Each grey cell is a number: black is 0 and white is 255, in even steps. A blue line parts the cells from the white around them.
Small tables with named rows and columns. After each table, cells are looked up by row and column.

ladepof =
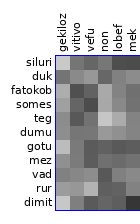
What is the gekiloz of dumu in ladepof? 142
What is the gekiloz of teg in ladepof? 140
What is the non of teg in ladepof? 198
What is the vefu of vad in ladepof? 141
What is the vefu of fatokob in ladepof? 98
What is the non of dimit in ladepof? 101
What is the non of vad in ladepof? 88
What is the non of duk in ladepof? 103
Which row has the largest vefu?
rur

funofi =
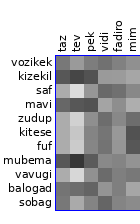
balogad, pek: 100
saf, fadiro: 112
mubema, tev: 54
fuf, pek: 134
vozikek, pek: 125
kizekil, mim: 166
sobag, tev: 170
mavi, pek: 82
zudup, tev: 209
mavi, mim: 174
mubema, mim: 147
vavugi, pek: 145
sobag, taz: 120
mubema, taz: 87
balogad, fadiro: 127
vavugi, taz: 172

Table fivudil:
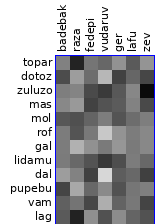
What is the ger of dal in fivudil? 93
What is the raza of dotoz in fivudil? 157
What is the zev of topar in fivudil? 148
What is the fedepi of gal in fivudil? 145
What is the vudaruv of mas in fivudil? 83
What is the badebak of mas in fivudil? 136
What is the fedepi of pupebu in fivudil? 104
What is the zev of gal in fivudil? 136
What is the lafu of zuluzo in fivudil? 135
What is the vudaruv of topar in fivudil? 103
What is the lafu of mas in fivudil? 130
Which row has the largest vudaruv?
dal

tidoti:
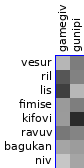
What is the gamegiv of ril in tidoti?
86
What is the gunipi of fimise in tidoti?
126
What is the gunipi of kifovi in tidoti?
42
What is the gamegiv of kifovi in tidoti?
155
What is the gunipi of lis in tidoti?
183
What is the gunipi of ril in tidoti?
130
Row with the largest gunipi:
lis

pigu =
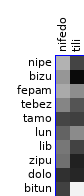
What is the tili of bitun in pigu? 243
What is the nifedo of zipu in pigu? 112
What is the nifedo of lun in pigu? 99
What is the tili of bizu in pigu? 10
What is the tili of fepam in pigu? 141
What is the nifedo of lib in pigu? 119
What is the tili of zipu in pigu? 33
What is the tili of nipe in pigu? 68
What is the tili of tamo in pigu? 64
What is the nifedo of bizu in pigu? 150
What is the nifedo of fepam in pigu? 170
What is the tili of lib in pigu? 66
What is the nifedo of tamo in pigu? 69
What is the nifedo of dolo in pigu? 48
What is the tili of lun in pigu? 139
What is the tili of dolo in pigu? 38
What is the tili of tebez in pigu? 84
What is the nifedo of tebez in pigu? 133

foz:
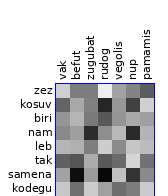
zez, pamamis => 93
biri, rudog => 88
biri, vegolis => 149
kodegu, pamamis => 202
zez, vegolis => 162
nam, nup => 42
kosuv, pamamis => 207
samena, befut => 14
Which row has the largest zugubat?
kodegu

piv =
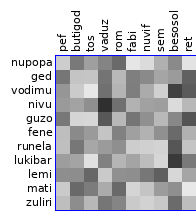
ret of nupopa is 227
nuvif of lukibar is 189
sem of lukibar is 214
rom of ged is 184
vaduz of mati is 171
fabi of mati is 213
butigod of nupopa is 121
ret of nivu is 184
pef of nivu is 154

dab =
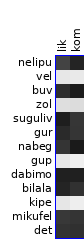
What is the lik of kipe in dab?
230
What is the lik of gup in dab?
231
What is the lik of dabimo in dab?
32
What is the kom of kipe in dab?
238
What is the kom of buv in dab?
27
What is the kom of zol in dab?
220
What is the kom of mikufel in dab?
52
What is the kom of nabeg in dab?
26
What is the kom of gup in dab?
240

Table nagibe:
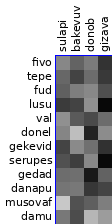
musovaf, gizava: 126
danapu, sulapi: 117
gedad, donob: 25
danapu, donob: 55
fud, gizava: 79
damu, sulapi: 120
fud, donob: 136
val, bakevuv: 90
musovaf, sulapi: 200
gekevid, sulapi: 68
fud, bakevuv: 126

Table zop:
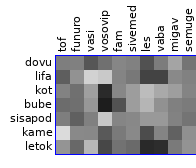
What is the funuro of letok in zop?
104
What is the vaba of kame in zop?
132
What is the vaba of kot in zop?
169
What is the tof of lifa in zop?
94
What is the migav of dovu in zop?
164
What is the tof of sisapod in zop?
126
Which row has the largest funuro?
lifa

